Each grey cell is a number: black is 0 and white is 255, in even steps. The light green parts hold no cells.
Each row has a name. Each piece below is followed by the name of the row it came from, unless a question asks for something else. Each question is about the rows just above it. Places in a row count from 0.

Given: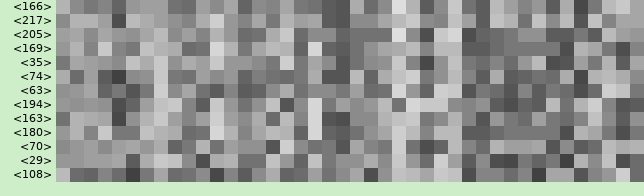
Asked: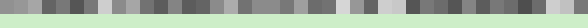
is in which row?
<63>
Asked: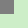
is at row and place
<74>, 14

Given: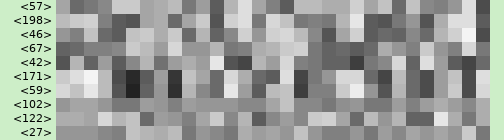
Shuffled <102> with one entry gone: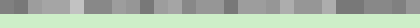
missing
[143]
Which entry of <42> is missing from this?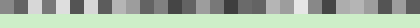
[113]

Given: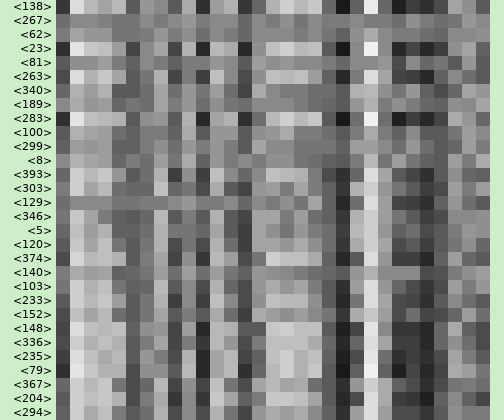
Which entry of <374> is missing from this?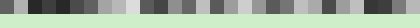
[213]
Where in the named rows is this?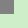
<267>, 3
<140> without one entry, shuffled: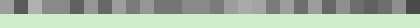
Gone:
[82]

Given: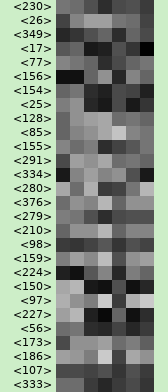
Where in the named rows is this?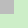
<159>, 3
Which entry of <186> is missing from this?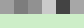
[151]
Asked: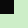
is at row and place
<227>, 3
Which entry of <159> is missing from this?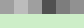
[138]
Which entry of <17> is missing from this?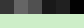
[87]
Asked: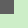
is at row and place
<173>, 6

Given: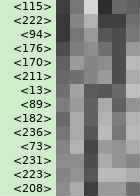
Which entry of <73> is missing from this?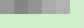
[70]
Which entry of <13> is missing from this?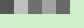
[92]
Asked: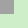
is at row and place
<13>, 1

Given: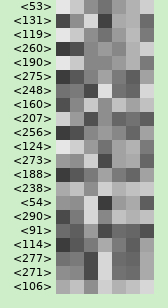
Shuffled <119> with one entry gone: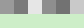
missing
[186]
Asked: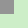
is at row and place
<54>, 0
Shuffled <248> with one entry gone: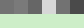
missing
[223]
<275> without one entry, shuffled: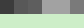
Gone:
[129]
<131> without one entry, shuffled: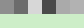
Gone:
[66]

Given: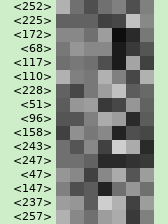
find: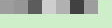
<237>
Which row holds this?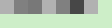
<110>
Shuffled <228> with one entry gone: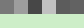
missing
[105]
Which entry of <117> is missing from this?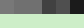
[164]
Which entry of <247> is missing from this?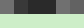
[50]
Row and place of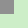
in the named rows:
<158>, 1

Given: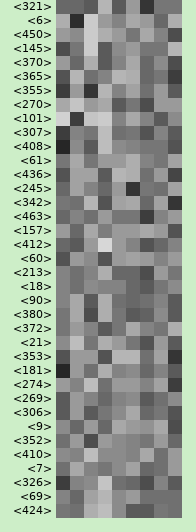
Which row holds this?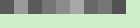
<306>
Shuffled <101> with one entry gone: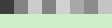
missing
[90]
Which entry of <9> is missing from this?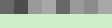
[146]
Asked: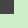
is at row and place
<436>, 8
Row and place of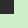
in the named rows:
<6>, 1
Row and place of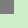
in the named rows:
<157>, 3
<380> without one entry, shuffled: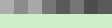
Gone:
[98]

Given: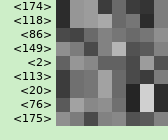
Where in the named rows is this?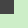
<86>, 1
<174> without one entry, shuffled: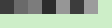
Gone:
[52]

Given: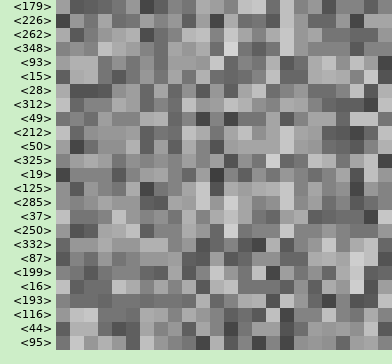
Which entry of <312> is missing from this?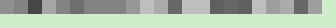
[177]
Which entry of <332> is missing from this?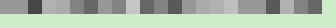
[83]
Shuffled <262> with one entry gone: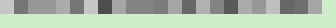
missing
[183]
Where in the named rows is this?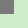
<262>, 2
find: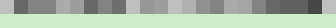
<312>
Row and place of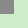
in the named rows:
<285>, 17
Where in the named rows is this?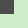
<262>, 6

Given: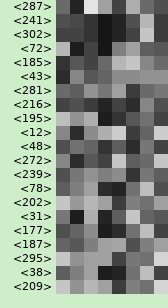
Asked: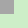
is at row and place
<187>, 4
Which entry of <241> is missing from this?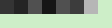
[73]
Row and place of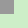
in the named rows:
<202>, 1

